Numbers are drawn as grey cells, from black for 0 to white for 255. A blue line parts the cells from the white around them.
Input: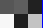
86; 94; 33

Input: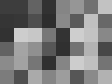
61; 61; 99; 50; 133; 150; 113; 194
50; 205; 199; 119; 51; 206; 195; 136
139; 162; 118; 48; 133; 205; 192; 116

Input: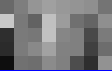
105; 126; 149; 160; 152; 148; 143; 116
46; 122; 119; 193; 134; 128; 73; 123
14; 113; 110; 139; 128; 77; 46; 146

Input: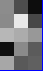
140; 77; 13
183; 172; 152
167; 89; 96

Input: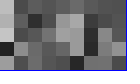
189; 75; 92; 84; 93; 106; 89; 82; 80
197; 75; 87; 115; 160; 154; 46; 136; 86
157; 78; 108; 85; 78; 39; 112; 113; 75

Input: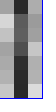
163; 41; 173
194; 95; 160
170; 46; 176
198; 41; 219

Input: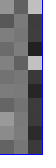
148; 97; 191
126; 118; 62
129; 97; 193
124; 122; 38
153; 122; 59
99; 118; 58
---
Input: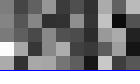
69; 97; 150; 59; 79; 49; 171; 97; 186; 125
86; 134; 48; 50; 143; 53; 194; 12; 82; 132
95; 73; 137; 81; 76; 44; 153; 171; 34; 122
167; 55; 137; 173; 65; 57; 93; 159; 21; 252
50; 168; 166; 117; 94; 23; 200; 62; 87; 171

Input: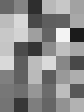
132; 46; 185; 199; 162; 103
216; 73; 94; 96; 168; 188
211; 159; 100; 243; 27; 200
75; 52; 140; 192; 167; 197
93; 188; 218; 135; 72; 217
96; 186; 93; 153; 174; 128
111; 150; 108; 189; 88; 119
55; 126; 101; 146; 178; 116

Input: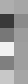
166; 174
139; 57
156; 119
159; 241
159; 127
165; 200

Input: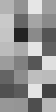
146; 230; 159; 179
102; 165; 138; 201
35; 138; 84; 197
171; 229; 97; 188
128; 86; 223; 156
141; 190; 187; 100
91; 228; 67; 80
149; 78; 182; 151

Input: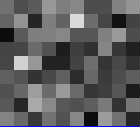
79; 91; 152; 126; 136; 77; 77; 130; 148; 113
147; 37; 126; 99; 218; 109; 70; 18; 67; 100
90; 126; 128; 135; 86; 87; 128; 154; 77; 12
70; 107; 82; 29; 63; 49; 134; 55; 32; 68
210; 151; 35; 35; 67; 110; 53; 73; 50; 70
84; 51; 73; 96; 44; 104; 59; 77; 94; 96
103; 157; 107; 153; 106; 54; 62; 86; 28; 81
38; 169; 137; 88; 80; 94; 122; 51; 119; 88
104; 56; 114; 82; 135; 12; 156; 114; 37; 131

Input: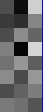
12; 207; 78
47; 134; 58
139; 101; 76
6; 213; 128
150; 94; 114
75; 151; 139
98; 125; 76
112; 84; 122

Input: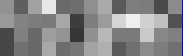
95; 162; 231; 106; 110; 143; 170; 90; 126; 124; 74; 139; 146
130; 125; 122; 167; 61; 126; 155; 213; 239; 208; 191; 82; 153
128; 105; 158; 147; 54; 144; 184; 122; 122; 202; 135; 128; 71
113; 104; 169; 109; 118; 163; 175; 91; 112; 139; 125; 112; 71
